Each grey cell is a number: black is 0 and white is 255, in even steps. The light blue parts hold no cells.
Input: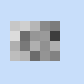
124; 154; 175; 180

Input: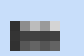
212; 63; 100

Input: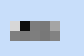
165; 120

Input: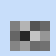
104; 195; 157

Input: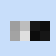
14; 12

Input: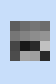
109; 141; 24; 76

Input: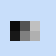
192; 128

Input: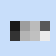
88; 192
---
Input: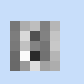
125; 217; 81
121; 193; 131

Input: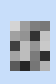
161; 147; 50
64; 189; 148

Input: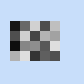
79; 207; 69
14; 134; 142

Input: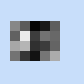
97; 235; 61
167; 181; 48

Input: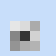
134; 53; 210
148; 173; 179

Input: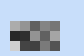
40; 47; 147
207; 68; 65

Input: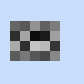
46; 164; 12
170; 47; 197
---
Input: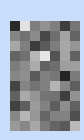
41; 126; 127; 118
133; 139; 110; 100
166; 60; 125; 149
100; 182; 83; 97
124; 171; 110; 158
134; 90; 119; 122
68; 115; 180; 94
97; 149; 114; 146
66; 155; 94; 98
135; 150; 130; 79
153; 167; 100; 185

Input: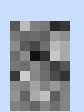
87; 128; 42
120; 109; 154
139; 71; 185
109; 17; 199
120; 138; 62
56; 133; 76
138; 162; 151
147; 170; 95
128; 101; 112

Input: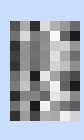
82; 47; 176; 107
112; 125; 247; 26
50; 110; 203; 149
65; 112; 223; 110
54; 107; 210; 141
107; 31; 164; 75
122; 102; 240; 29
45; 131; 229; 136
110; 27; 153; 93
50; 71; 168; 212

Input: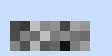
72; 191; 144; 162
76; 109; 123; 116
132; 178; 101; 126

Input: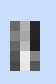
106; 39
129; 36
102; 32
85; 132
74; 87

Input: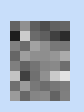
99; 94; 97
29; 107; 64
128; 162; 120
102; 143; 150
127; 116; 137
195; 112; 202
112; 120; 119
155; 133; 99

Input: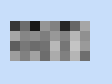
55; 23; 129; 102
166; 141; 152; 183
94; 108; 184; 196
157; 162; 171; 181
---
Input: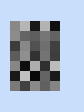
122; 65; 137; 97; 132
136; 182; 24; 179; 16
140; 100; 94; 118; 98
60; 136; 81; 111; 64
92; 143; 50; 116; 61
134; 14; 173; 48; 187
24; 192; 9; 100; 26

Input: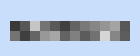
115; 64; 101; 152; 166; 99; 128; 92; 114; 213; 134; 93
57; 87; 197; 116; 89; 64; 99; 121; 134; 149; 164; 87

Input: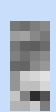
179; 177; 201; 125
119; 110; 126; 137
157; 162; 136; 121
119; 98; 94; 108
128; 112; 127; 139
104; 101; 138; 151
148; 205; 214; 225
149; 191; 190; 213
196; 128; 44; 82

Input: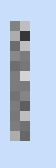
172; 104
130; 190
172; 54
108; 190
136; 124
110; 119
125; 212
124; 122
115; 133
124; 95
120; 190
125; 113

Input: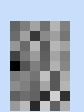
153; 186; 40; 204; 97; 172
99; 126; 163; 112; 180; 128
108; 160; 56; 138; 159; 117
149; 106; 182; 89; 182; 162
66; 120; 155; 95; 164; 128
0; 84; 127; 101; 177; 134
122; 134; 116; 192; 88; 170
140; 128; 101; 165; 88; 180
96; 109; 98; 43; 208; 49

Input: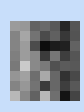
184; 136; 98; 184; 111; 20; 68
155; 151; 98; 106; 88; 38; 85
132; 166; 115; 75; 96; 56; 83
132; 156; 76; 13; 28; 32; 98
127; 156; 137; 59; 118; 62; 85
121; 202; 137; 122; 81; 91; 88
149; 161; 110; 169; 103; 50; 73
132; 151; 115; 59; 103; 62; 88
